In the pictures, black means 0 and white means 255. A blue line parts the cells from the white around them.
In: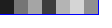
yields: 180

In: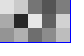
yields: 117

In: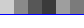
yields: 58

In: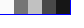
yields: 193

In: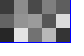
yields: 73

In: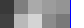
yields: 170
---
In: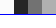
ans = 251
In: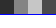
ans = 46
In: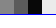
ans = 134
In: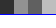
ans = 48
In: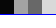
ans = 6
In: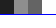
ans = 32
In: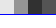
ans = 231
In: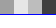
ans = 160
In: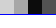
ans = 210
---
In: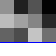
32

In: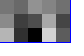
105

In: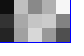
191

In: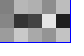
183

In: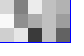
129

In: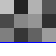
35

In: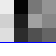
4

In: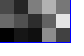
37
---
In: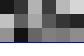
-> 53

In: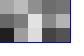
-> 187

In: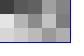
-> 89

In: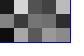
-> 213

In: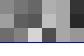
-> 117

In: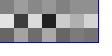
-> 157

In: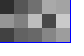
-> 86

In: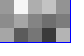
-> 246

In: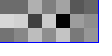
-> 108

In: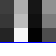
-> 174
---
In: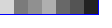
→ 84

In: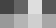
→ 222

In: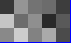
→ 108

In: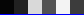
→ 243

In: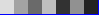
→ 145

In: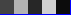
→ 208
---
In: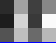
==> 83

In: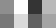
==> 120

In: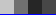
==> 198

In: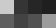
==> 95

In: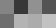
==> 110

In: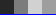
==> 39

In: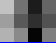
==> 178

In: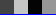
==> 67
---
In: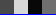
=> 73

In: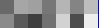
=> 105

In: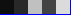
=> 14

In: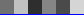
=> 112

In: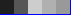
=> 31

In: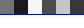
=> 115
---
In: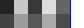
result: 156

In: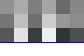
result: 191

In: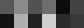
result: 175

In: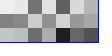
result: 137

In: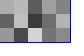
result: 191

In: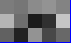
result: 110

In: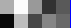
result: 189

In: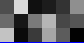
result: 22
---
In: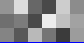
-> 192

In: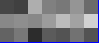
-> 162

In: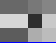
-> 46

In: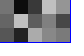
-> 128

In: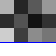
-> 18

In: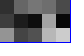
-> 163
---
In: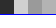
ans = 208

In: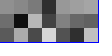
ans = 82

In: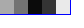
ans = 11

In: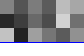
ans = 118

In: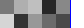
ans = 152

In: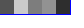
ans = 125
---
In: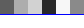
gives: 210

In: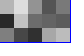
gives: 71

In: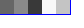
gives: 137

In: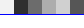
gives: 108

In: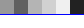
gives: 180

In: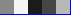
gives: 245

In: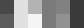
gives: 245

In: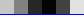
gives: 39

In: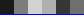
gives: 210

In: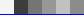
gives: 117
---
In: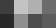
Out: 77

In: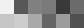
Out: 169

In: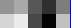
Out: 72

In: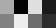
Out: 109

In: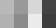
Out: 236

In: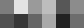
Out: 101

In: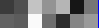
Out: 250

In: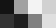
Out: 128

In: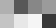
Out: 245

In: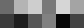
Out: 86
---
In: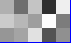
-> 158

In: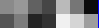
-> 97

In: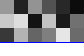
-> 19

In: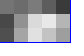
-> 218

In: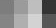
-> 190

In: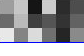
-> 63

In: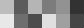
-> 181

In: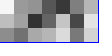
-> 50
